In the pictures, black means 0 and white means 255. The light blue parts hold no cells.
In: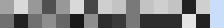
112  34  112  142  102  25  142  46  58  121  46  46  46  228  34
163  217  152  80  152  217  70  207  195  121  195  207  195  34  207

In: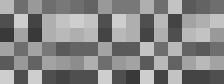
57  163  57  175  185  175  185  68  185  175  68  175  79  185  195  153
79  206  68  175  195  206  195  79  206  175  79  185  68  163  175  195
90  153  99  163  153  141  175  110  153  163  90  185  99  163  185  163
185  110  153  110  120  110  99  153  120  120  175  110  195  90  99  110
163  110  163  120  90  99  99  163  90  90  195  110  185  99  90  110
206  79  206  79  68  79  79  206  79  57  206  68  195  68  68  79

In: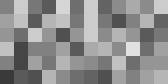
58  90  80  181  139  110  99  80  161  129  161  181
161  193  90  181  193  119  204  119  80  129  181  99
129  204  119  90  214  110  204  99  139  170  139  204
193  69  129  129  161  90  170  181  139  225  110  161
129  69  161  119  181  149  139  119  193  110  149  149
149  110  204  149  80  149  204  139  181  149  90  119

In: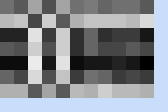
185  195  70  206  89  176  195  195  195  185  217
176  176  89  164  89  185  176  206  185  185  176
112  89  164  80  164  112  122  101  112  112  89
89  80  206  80  206  47  101  70  70  89  70
101  70  217  80  195  59  112  101  59  70  59
35  35  226  59  206  47  101  47  59  59  23
12  12  235  23  226  12  23  23  35  23  0

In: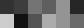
204  18  83  172  148  105
50  61  116  95  148  38

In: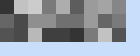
102  74  143  143  112  112  155  102  122
83  74  185  63  63  52  122  194  83
52  194  204  122  173  93  155  164  134

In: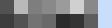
61  82  115  106  43  52  94
82  185  126  137  155  208  137
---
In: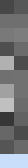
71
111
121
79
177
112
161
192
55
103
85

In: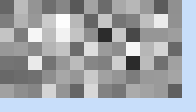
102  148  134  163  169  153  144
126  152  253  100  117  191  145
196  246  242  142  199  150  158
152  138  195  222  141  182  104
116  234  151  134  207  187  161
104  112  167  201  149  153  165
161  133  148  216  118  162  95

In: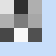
226  175
176  167
71  80

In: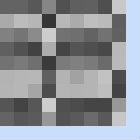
99  88  81  96  200
170  182  184  190  95
129  139  114  99  97
96  66  69  79  184
114  111  123  122  185
179  183  179  180  76
180  166  181  180  67
85  87  80  69  152
100  91  83  107  198

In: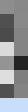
142
80
75
218
148
222
80

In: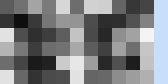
92  164  215  209  100  69
51  57  150  77  46  130
226  47  94  74  142  244
180  61  114  93  161  198
109  26  203  157  80  194
225  51  78  101  141  176

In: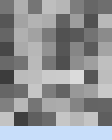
118  117  182  102
86  179  97  81
101  162  81  115
71  183  86  91
105  186  79  159
60  189  203  86
102  198  99  160
128  117  172  100
195  95  198  196

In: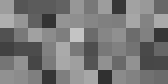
157  91  98  120  55  153
175  96  148  134  126  131
81  161  126  107  144  129
65  76  170  78  129  73
117  70  168  84  105  71
145  127  127  167  139  113
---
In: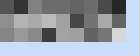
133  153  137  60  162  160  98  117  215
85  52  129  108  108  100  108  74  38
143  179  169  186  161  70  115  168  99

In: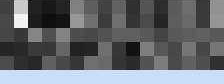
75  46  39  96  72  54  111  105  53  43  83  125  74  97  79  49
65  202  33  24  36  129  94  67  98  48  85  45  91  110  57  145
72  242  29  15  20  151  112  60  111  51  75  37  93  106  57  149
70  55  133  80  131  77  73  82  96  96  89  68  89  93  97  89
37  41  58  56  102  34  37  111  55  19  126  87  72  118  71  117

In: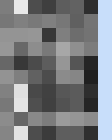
133  227  77  59  94  94  47
125  232  77  63  93  98  46
119  128  121  128  119  96  116
148  148  150  55  127  109  115
151  104  141  121  167  143  124
103  56  75  93  150  85  37
147  127  97  76  139  134  32
129  224  73  65  87  91  46
120  228  79  64  82  91  37
140  102  137  124  155  149  140

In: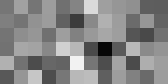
88  150  198  77  119  184  188  95  157  129  106  156
118  161  117  157  112  132  218  159  150  144  94  93
127  116  146  156  97  60  137  177  157  107  150  99
116  142  150  112  158  129  153  167  158  85  73  113
114  167  163  136  208  183  74  7  90  185  138  148
177  114  76  103  99  242  118  77  164  75  174  158

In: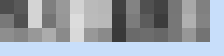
142  133  152  172  138  217  152  138  57  106  109  103  119  151  115
77  89  212  127  153  210  186  183  66  131  80  67  118  168  128
120  81  212  116  151  220  187  185  59  124  92  60  119  176  131

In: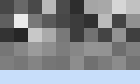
126  119  132  118  115  141  112  124  140  114
71  104  73  185  75  45  165  168  214  193
95  235  120  90  71  60  48  187  68  145
51  38  200  170  121  60  114  68  147  63
118  135  155  142  125  135  148  147  110  128

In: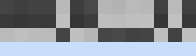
186  191  187  186  68  192  182  70  73  66  68  190  66  191
68  63  67  66  185  61  72  182  179  186  184  64  186  64
58  55  58  58  192  53  61  190  188  191  192  54  193  55
